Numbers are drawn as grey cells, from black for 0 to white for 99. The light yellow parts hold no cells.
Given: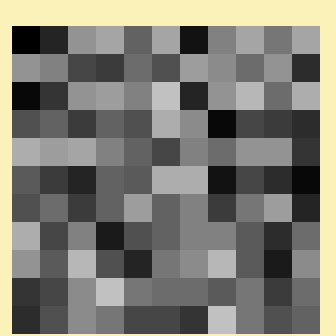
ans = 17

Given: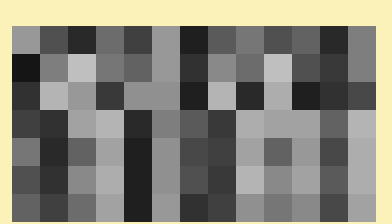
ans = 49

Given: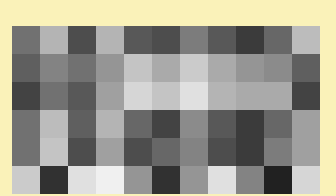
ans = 37

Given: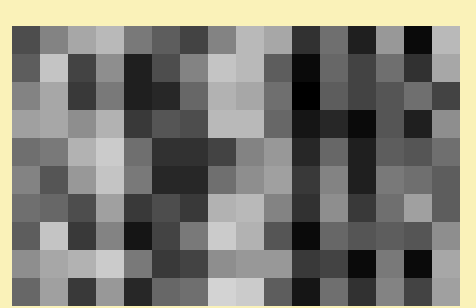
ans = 65

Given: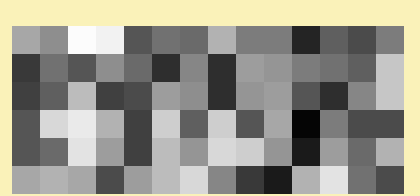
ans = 77

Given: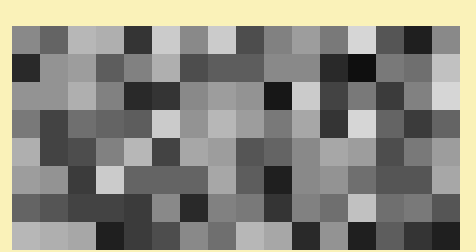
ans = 75
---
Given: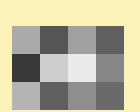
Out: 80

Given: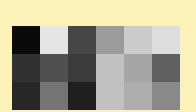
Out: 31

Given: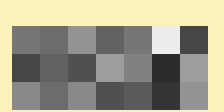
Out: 38

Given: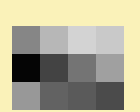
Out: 26

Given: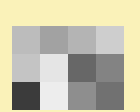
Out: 89

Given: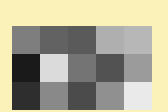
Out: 85

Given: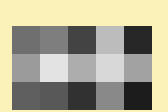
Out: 88

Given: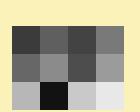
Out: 54

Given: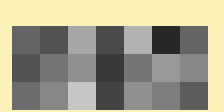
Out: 45

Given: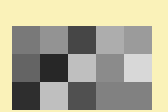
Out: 15
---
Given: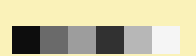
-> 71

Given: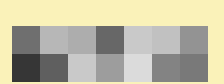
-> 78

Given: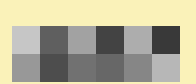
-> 67

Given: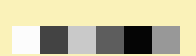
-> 2

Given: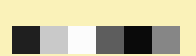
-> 4

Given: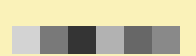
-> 40

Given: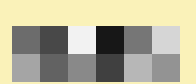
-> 46
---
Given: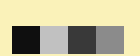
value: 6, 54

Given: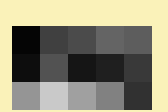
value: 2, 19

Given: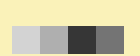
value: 82, 45

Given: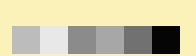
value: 73, 2

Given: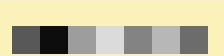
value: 34, 42

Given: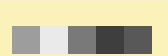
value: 61, 34

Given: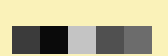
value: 23, 42

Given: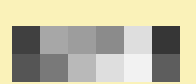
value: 25, 36

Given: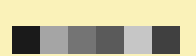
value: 10, 25

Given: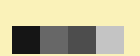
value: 8, 76
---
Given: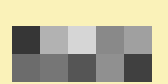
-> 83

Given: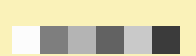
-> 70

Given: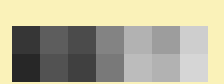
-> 29

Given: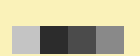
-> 29

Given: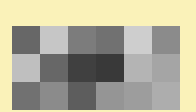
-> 48

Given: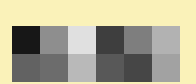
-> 87

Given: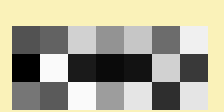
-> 81

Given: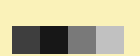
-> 47

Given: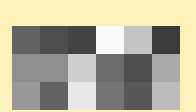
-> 26
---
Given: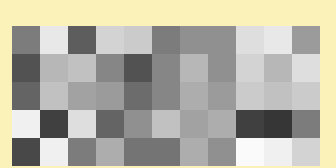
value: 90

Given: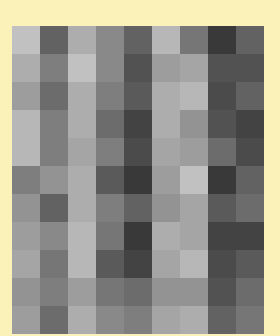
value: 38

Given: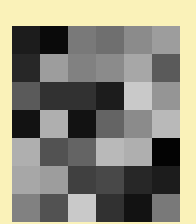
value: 4

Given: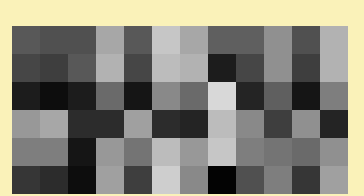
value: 31

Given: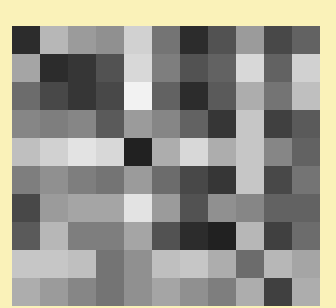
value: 71
